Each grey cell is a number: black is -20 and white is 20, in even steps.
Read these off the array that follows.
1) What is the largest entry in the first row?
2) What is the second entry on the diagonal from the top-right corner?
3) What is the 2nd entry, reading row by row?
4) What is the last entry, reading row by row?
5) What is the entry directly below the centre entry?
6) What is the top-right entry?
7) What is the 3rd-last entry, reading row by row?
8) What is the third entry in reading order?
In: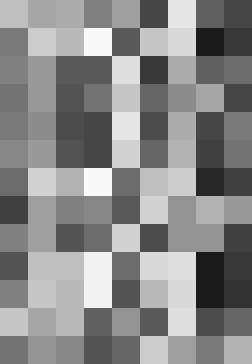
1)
16
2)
-16
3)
6
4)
8
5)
-6
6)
-9
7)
5
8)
7

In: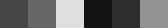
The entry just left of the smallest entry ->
15
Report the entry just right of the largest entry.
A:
-17

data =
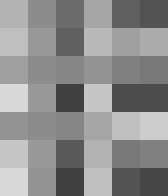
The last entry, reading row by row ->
-9
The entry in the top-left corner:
8
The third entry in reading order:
-3
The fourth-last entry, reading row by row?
-10
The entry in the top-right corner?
-7
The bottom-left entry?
14
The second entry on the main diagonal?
4
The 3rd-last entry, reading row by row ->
10
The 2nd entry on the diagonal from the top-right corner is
5
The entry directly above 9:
6
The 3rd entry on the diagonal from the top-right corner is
3
